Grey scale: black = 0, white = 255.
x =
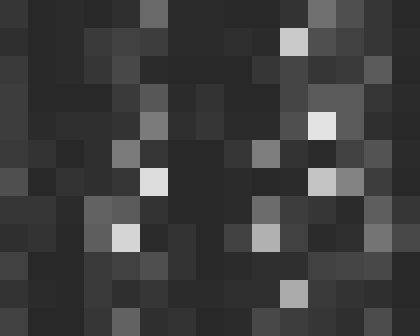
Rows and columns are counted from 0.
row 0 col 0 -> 54
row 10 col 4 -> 47
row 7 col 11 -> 54
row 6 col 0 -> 79
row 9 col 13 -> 72
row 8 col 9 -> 177
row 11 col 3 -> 54
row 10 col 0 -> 51
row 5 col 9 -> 126
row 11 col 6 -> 51
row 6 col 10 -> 43
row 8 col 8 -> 65
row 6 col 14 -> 40
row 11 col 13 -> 76
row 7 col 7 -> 40
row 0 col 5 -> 105
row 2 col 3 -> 54
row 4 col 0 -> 61
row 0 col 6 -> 43
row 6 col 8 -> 43
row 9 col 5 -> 79
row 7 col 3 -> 98
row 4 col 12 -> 90
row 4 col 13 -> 47
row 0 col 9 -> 40
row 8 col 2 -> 40
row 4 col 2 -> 47
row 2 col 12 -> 58
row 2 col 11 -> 54
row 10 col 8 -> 47
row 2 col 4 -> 72
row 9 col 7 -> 40
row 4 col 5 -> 123
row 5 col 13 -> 83
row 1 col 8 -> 47
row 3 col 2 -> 40

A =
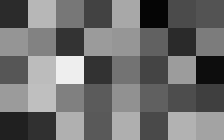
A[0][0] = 43
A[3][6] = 77
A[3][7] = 63
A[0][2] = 119
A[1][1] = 130
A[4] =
[32, 48, 176, 89, 175, 73, 178, 163]
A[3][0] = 155
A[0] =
[43, 183, 119, 66, 168, 5, 75, 83]
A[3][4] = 145
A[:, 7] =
[83, 124, 13, 63, 163]

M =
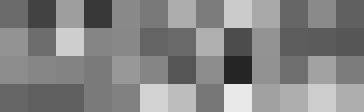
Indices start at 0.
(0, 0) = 107
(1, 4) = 136
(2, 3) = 122
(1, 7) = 175
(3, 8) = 233
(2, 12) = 124
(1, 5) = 100
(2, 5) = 133
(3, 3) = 122
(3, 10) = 174
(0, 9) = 169
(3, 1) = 95
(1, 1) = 109
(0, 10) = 102
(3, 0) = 102
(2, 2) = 131

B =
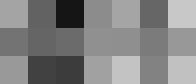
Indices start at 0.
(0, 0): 164
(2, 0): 153
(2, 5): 130
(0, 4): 165
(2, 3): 161
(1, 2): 107
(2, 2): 60

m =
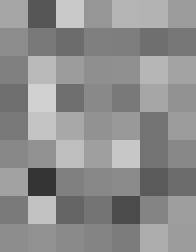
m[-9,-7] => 166
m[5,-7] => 135
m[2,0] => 128
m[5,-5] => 190
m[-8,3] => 127
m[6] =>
[162, 52, 128, 135, 139, 90, 108]
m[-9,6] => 155
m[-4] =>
[135, 145, 190, 159, 199, 115, 136]
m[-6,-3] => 121
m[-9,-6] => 86
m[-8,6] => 119
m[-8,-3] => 125
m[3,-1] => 145
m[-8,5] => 111
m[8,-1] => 155
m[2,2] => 156
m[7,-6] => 194
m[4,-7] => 120
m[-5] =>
[120, 196, 168, 146, 153, 115, 156]
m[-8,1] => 120

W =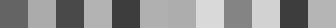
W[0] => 100
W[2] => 73
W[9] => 210

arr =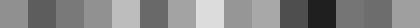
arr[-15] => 144
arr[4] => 189
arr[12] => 117
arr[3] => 145
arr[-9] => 163
